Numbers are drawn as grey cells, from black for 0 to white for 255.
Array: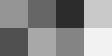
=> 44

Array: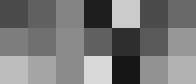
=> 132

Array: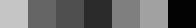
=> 79

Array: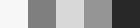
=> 216

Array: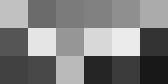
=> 123

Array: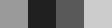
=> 89

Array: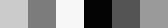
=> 247

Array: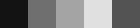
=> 164

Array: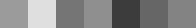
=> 117
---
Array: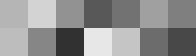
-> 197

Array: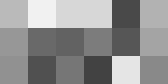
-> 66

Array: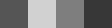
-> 209

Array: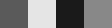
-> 229

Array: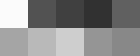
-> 206

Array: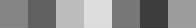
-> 119

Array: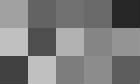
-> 125

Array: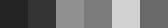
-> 123

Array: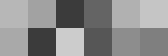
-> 86
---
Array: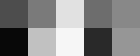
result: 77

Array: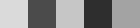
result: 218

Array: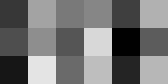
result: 55

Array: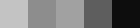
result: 195

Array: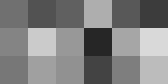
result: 112

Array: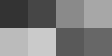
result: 51

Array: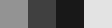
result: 147
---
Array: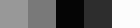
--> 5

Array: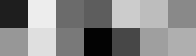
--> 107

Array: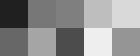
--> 127

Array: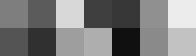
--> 216

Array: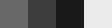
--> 25

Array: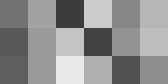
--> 60

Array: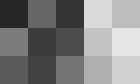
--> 52
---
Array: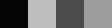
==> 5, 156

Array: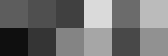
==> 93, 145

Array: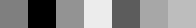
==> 127, 189

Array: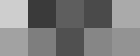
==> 206, 147

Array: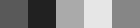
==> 89, 134

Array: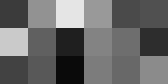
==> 59, 139

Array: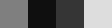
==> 127, 221
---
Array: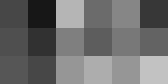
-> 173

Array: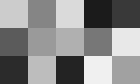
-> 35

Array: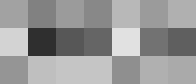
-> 143

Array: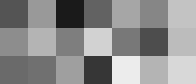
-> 236

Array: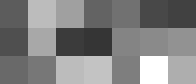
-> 126

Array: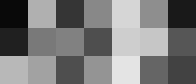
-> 228

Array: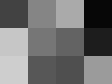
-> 87

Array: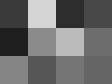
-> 86

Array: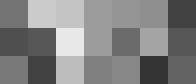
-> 135
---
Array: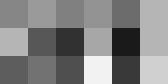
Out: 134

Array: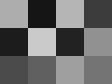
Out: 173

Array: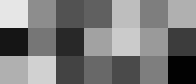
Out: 230

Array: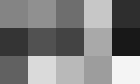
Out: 132

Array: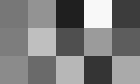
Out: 119

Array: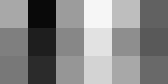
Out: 168

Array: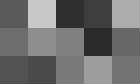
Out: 90

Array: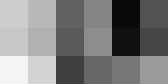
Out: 205
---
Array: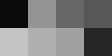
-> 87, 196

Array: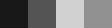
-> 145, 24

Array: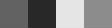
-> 140, 98

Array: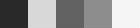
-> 245, 41

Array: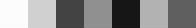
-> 95, 252

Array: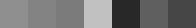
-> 70, 143

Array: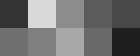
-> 72, 111

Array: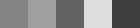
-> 63, 132

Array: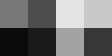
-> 201, 11
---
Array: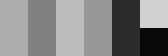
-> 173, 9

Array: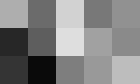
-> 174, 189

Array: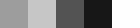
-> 157, 254

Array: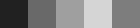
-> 33, 125

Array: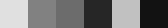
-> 224, 18

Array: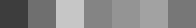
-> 61, 119
